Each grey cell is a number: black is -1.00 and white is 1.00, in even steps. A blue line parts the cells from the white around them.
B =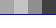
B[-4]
0.31
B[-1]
-0.50
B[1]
0.53

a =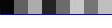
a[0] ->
-0.95
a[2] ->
0.35
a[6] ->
-0.09
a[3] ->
-0.72

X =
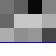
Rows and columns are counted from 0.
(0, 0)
-0.10
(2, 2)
0.18
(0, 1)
-0.26

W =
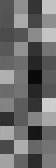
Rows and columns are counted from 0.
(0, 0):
-0.33
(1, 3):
0.11
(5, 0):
0.37
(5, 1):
-0.07
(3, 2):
-0.60
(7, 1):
-0.28
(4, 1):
-0.14
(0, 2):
-0.59
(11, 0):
0.27
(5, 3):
-0.28
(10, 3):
-0.10
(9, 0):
0.33
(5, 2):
-0.92
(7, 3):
0.60
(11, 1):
-0.22

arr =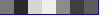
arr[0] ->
-0.06
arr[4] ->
0.10
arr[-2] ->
-0.50

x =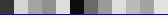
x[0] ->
-0.58
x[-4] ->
0.73
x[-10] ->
0.29

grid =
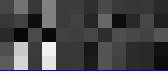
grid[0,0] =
-0.45
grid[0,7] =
-0.43
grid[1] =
[-0.57, -0.49, -0.89, 0.01, -0.54, -0.49, -0.70, -0.19, -0.90, -0.68, -0.45, -0.75]
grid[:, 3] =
[0.01, 0.01, -0.93, 0.89, 0.79]
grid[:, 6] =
[-0.63, -0.70, -0.45, -0.82, -0.78]
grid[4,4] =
-0.57
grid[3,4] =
-0.57
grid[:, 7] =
[-0.43, -0.19, -0.64, -0.34, -0.34]
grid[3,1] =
0.58
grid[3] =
[-0.38, 0.58, -0.54, 0.89, -0.57, -0.56, -0.82, -0.34, -0.47, -0.66, -0.68, -0.87]
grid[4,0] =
-0.29
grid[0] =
[-0.45, -0.09, -0.56, 0.01, -0.54, -0.53, -0.63, -0.43, -0.55, -0.58, -0.57, -0.68]

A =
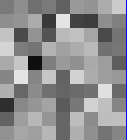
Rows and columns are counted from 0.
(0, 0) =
-0.04
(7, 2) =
0.17
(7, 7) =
0.50
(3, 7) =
-0.11
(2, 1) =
-0.42
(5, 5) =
0.65
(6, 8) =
-0.18
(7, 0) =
-0.64
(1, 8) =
0.00
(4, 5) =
0.13
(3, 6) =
0.45
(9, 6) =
0.12
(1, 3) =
-0.55
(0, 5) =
0.20
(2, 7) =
-0.42
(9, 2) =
0.25
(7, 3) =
0.29
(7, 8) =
0.04
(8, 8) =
0.50
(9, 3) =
0.43
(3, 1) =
-0.03
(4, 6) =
0.33
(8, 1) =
0.24
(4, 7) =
0.23
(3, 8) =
-0.07
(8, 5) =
0.48

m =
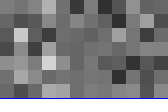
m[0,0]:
-0.03
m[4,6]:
-0.07
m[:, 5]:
[-0.55, 0.04, -0.18, -0.20, -0.20, -0.13, -0.14]
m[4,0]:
0.11
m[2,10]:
-0.52
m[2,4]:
-0.14
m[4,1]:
0.18
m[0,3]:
0.39
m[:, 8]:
[-0.33, -0.62, 0.25, -0.19, -0.26, -0.63, 0.04]
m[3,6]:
-0.11
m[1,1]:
-0.38
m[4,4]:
0.11
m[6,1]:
-0.39
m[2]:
[-0.30, 0.57, -0.26, -0.52, -0.14, -0.18, -0.24, -0.14, 0.25, -0.08, -0.52, -0.16]
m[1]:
[-0.20, -0.38, -0.31, 0.07, -0.15, 0.04, -0.11, -0.25, -0.62, -0.04, 0.25, -0.39]
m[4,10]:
-0.32
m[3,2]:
-0.50
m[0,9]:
0.14
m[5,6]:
-0.08
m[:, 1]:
[-0.09, -0.38, 0.57, 0.09, 0.18, 0.31, -0.39]
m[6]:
[-0.18, -0.39, -0.18, 0.33, 0.28, -0.14, -0.03, -0.07, 0.04, 0.08, -0.35, 0.07]
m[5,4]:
-0.10
